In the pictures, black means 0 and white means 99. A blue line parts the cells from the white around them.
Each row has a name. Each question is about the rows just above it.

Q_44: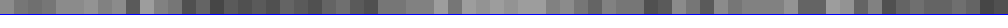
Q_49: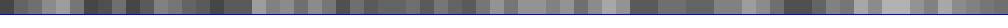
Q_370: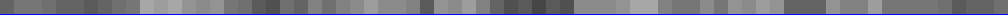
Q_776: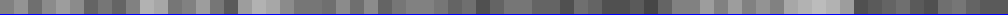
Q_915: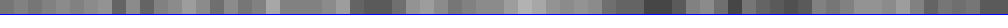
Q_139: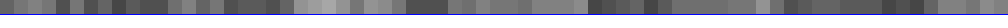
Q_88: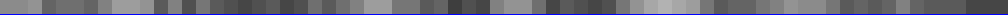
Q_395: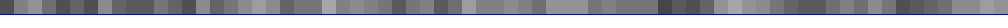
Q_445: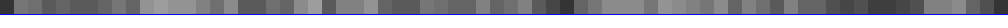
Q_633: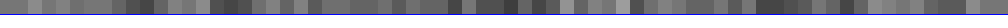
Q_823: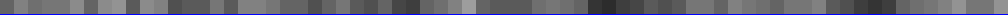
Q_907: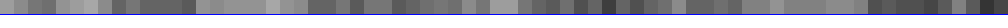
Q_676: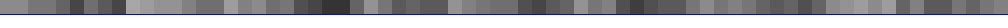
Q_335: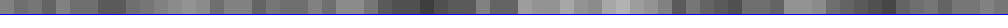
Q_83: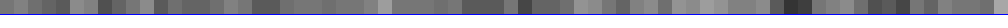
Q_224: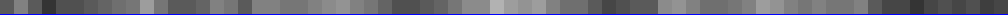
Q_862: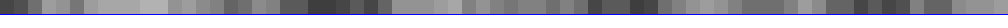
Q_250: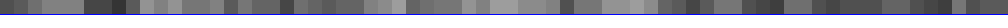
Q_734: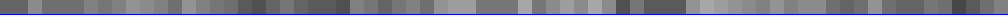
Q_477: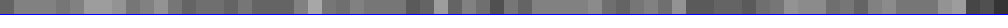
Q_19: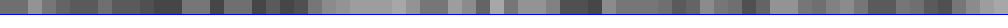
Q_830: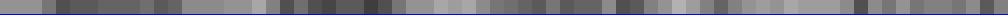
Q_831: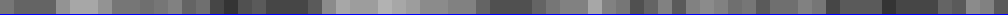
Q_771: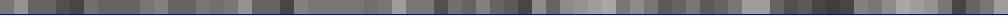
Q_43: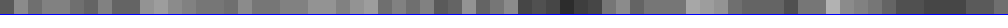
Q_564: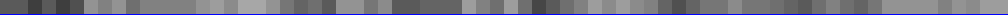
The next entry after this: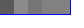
| 50 |
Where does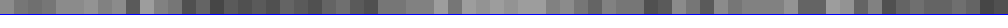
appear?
Q_44
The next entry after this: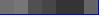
| 57 |
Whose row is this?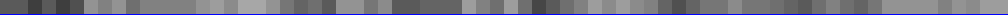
Q_564
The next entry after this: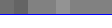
| 54 |
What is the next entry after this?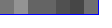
| 39 |

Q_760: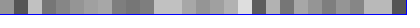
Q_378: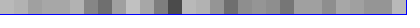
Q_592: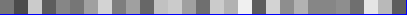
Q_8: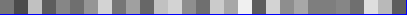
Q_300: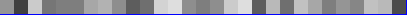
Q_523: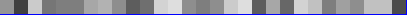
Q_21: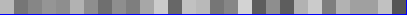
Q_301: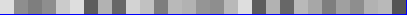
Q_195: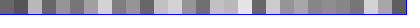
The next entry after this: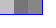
| 58 |
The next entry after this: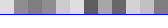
| 62 |
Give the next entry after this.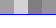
| 40 |
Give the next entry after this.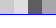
| 40 |
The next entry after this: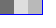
| 36 |
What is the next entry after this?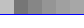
| 49 |
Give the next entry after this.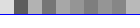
| 72 |

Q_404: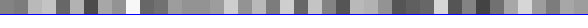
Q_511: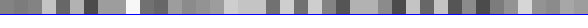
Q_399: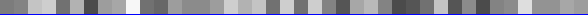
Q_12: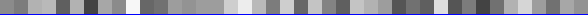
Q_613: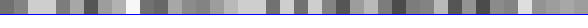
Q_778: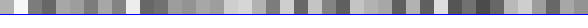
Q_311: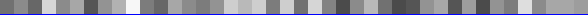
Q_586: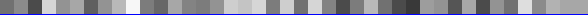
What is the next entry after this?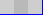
| 48 |
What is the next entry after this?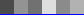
| 65 |
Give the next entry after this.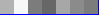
| 57 |
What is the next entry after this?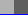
| 86 |
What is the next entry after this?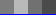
| 22 |
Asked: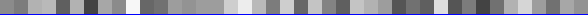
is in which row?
Q_12

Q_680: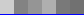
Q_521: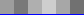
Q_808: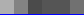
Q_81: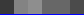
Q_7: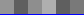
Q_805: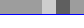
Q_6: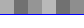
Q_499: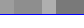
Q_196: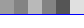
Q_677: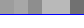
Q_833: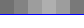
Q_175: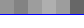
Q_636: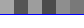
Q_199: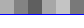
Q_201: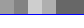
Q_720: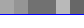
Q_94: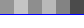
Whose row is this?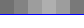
Q_833
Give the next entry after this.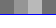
| 55 |
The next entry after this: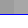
| 55 |
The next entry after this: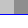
| 72 |

